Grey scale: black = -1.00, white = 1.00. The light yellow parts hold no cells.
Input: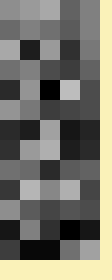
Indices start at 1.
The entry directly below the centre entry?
0.37
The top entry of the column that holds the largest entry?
-0.23
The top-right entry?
0.00
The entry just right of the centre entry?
-0.83
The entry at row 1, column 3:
0.32
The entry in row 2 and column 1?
-0.17
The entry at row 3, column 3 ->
0.21
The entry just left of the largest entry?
-1.00
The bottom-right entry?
0.26
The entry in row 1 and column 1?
0.11
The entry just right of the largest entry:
-0.40
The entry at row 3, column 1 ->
0.32
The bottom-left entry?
-0.52
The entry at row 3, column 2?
-0.77
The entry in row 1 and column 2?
0.21

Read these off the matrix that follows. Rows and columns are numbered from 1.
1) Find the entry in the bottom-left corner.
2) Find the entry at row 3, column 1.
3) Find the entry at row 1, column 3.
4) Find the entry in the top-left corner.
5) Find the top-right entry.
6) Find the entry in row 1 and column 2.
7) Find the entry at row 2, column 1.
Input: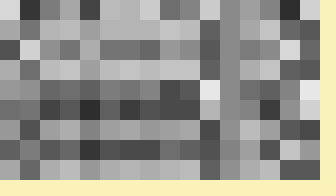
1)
0.31
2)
-0.36
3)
-0.03
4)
0.69
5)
0.64
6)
-0.58
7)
0.31
